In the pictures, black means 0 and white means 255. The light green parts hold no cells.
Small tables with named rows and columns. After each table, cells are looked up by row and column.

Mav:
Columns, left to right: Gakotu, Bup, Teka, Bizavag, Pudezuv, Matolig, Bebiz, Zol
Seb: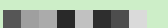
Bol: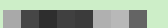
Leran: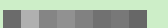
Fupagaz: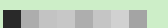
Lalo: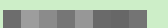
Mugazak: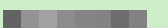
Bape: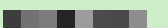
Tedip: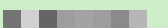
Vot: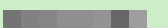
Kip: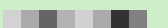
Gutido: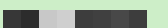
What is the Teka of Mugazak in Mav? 162
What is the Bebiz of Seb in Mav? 77
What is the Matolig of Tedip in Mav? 157
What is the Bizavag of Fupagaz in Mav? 199
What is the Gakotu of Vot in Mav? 116
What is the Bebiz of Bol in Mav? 184
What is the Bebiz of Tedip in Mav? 138
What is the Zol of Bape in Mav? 141
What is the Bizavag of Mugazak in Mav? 140
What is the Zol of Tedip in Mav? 182
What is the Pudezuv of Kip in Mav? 209
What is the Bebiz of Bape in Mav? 73
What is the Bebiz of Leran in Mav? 120
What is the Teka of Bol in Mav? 46

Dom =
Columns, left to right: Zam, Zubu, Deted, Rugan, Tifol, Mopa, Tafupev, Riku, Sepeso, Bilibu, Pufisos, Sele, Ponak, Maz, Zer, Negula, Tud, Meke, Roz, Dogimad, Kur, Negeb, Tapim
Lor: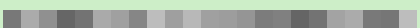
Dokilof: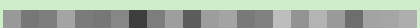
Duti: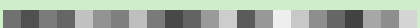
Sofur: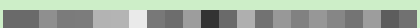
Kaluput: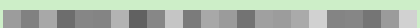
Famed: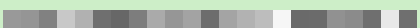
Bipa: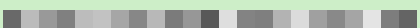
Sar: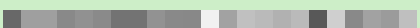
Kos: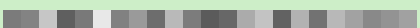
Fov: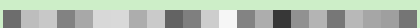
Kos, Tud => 178
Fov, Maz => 131
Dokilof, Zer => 129
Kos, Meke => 114
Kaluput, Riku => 97
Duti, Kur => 167
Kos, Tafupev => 129
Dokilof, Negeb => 165

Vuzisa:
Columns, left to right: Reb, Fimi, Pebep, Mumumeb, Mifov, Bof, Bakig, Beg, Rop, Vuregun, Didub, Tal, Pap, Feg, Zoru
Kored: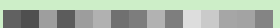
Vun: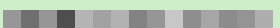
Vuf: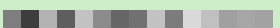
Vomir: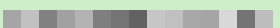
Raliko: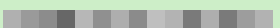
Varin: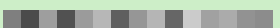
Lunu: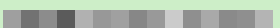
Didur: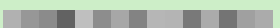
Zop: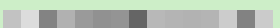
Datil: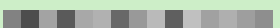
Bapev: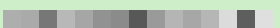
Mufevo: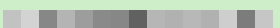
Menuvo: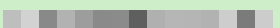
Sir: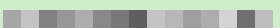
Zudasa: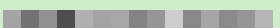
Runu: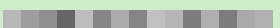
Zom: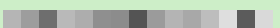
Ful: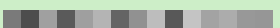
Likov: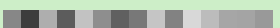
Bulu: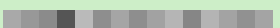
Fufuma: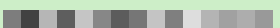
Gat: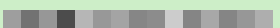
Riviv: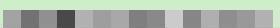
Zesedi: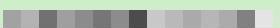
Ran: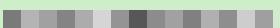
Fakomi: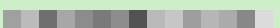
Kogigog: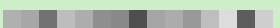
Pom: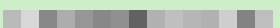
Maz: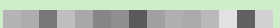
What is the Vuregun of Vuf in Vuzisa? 124
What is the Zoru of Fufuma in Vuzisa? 153
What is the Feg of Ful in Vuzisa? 152
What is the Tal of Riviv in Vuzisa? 175
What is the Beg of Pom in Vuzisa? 98
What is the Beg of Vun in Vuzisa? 131
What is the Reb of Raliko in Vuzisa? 176
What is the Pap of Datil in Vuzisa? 175
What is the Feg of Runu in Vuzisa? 169
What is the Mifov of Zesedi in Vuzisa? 140
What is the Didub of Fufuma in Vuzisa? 221
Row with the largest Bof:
Ran

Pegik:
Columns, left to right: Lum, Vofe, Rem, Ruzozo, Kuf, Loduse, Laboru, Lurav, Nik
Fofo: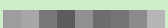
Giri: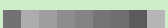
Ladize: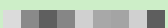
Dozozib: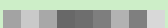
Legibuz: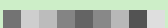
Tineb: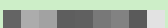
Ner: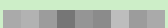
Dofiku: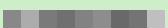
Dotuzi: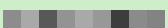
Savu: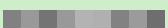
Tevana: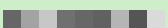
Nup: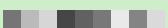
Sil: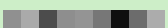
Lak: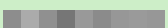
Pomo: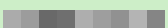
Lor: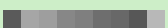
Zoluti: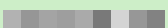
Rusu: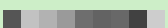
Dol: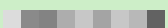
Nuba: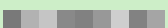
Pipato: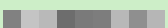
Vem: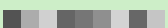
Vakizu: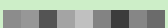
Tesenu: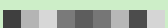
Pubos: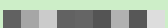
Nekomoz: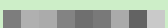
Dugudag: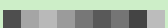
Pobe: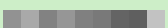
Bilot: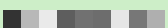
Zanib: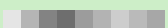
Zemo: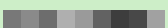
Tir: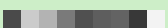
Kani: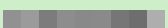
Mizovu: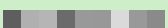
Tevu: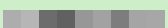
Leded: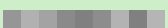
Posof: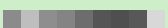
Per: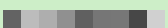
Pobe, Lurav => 95
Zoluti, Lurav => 151
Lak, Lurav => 154
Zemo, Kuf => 154
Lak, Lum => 141
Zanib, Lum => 229
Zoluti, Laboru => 212

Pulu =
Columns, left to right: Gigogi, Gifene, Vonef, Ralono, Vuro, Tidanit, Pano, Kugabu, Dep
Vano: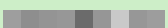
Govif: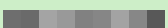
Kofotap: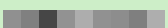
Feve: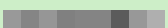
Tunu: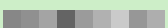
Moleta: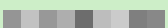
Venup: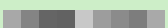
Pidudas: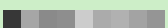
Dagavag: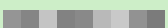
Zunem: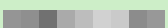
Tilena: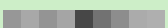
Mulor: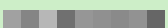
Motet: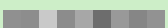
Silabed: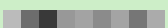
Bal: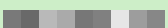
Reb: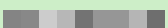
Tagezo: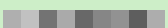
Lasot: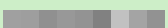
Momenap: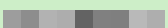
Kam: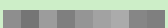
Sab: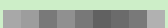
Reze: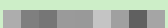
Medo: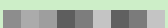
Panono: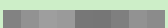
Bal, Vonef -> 185
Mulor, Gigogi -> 161
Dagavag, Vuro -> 137
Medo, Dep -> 196
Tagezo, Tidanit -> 134
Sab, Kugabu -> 121
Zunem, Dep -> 152
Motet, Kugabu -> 134
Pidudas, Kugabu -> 163
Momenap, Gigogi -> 157
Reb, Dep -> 110
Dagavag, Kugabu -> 146
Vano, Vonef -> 148
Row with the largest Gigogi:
Silabed

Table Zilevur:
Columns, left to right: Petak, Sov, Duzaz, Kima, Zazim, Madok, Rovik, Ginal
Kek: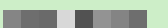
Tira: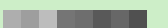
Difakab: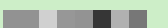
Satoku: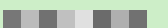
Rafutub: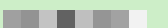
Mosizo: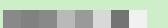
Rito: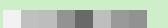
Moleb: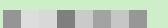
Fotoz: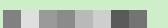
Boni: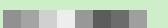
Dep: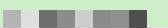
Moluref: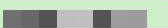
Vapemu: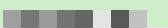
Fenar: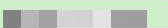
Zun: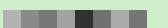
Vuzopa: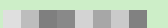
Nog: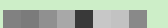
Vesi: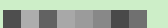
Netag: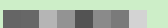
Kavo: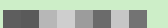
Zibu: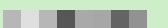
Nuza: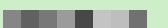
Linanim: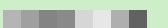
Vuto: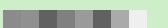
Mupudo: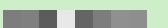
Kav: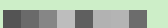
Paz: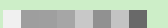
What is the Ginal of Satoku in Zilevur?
113
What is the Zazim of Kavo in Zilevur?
156
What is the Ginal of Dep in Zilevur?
79
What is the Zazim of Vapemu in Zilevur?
101
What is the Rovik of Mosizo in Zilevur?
116
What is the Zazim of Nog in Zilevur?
57
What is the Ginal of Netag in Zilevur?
211
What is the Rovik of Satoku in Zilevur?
175
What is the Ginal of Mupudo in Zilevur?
142
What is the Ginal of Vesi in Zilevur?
112
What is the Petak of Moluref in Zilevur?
112
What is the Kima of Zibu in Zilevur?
87
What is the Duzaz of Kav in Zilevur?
134
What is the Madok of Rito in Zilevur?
190
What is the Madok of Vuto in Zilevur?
97
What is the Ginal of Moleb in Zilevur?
151
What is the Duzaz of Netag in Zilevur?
181
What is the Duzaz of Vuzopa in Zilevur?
127
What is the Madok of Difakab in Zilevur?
54

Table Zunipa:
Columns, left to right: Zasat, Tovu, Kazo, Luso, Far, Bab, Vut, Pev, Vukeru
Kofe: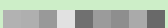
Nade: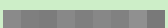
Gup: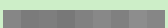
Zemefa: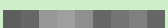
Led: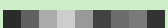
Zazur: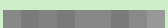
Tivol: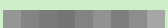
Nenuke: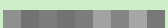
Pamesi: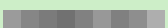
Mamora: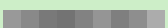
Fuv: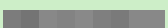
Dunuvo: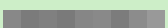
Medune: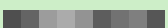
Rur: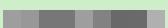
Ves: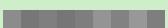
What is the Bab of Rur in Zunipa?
130
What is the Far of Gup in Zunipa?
129
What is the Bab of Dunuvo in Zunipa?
137
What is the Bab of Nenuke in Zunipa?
162
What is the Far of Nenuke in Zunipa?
124
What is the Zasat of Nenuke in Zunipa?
144
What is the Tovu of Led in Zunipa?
97
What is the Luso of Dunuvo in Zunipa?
122
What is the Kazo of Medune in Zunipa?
156
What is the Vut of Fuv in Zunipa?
122
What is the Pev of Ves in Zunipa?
152
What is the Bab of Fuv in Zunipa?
127
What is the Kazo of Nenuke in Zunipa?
124
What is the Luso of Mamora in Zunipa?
115
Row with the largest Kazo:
Led

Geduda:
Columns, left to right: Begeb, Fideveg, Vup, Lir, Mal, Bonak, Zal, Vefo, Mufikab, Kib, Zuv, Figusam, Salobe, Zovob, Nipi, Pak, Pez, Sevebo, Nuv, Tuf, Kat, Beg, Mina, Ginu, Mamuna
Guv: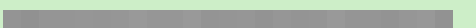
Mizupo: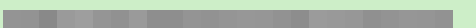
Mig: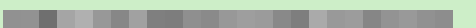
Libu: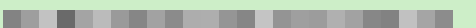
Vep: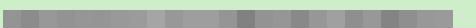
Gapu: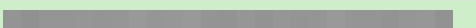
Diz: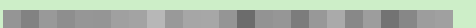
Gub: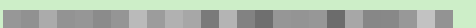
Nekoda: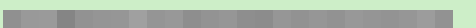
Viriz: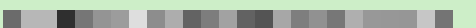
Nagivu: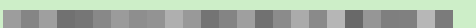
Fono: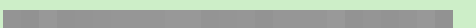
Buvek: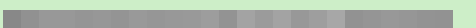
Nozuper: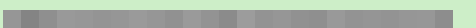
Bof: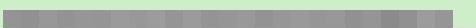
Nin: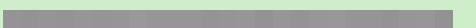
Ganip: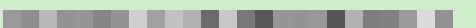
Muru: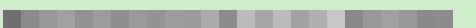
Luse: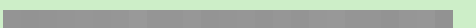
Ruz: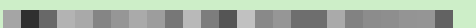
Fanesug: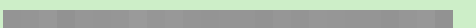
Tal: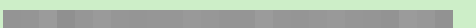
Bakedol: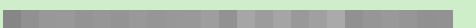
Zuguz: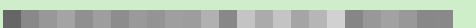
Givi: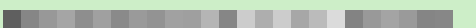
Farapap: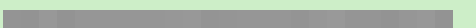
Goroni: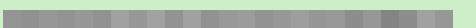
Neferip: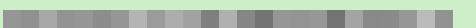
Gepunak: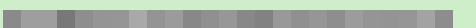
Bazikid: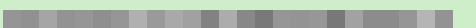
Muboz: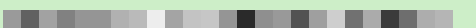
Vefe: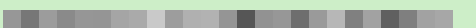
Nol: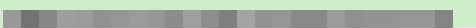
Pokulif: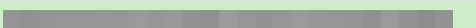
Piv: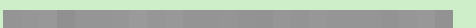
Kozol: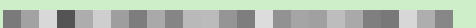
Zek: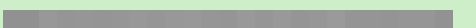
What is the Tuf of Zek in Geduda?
149
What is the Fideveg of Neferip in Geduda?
145
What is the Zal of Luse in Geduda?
150
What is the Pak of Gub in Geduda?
150
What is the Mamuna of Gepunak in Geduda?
141
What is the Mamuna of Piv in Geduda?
146
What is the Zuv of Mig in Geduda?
143
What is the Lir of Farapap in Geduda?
147
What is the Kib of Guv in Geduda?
150
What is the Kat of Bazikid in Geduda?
140

